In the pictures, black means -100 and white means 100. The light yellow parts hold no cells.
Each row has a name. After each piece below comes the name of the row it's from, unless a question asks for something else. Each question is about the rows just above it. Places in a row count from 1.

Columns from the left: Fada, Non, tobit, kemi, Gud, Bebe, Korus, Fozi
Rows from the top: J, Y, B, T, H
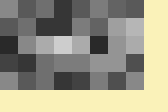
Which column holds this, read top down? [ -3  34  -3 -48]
Gud
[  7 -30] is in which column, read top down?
Fada
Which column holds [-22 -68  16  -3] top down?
Bebe
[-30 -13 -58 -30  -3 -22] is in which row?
J
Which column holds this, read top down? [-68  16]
Bebe

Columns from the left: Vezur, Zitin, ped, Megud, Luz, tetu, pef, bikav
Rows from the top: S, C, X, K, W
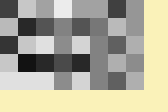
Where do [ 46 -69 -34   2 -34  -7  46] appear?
C
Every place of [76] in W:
1 2 3

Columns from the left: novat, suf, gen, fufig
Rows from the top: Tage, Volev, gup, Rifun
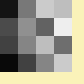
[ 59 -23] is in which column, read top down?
gen
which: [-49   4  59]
Rifun

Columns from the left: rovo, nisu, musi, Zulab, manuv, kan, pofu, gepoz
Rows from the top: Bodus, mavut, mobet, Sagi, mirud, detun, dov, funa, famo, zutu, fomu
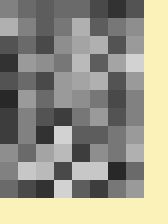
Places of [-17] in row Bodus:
2 4 5
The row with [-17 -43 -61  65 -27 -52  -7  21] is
fomu
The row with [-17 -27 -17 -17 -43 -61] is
Bodus
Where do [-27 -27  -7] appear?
funa

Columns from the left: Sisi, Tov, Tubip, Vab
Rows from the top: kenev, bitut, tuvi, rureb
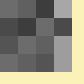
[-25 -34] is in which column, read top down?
Tubip
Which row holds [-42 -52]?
bitut
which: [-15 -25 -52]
kenev
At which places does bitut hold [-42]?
1 4
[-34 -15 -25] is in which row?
tuvi
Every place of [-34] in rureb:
3
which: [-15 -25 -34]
rureb

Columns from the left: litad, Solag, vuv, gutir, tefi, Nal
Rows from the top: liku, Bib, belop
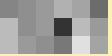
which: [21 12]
belop
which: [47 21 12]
belop

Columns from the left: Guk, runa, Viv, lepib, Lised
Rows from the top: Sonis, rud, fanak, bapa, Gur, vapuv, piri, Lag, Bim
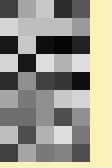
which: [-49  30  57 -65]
Sonis
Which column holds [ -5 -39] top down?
Lised
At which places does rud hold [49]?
2 3 4
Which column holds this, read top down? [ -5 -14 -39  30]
runa
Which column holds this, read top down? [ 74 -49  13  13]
Viv

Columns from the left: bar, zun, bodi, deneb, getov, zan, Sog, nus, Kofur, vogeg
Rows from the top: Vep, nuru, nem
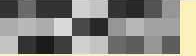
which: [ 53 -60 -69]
Vep
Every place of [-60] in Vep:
1 3 4 7

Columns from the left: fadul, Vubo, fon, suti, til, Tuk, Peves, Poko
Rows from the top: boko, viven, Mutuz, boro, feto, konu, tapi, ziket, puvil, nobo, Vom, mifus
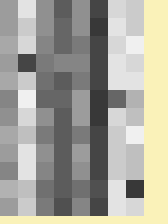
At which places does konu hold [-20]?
3 4 7
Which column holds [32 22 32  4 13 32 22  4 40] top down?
fadul
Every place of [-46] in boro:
2 6
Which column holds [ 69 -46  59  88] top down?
Vubo

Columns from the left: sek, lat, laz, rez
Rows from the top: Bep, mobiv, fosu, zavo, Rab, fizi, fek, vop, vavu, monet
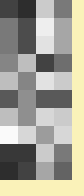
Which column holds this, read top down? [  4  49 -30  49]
sek
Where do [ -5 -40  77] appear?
fosu
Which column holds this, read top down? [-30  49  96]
sek

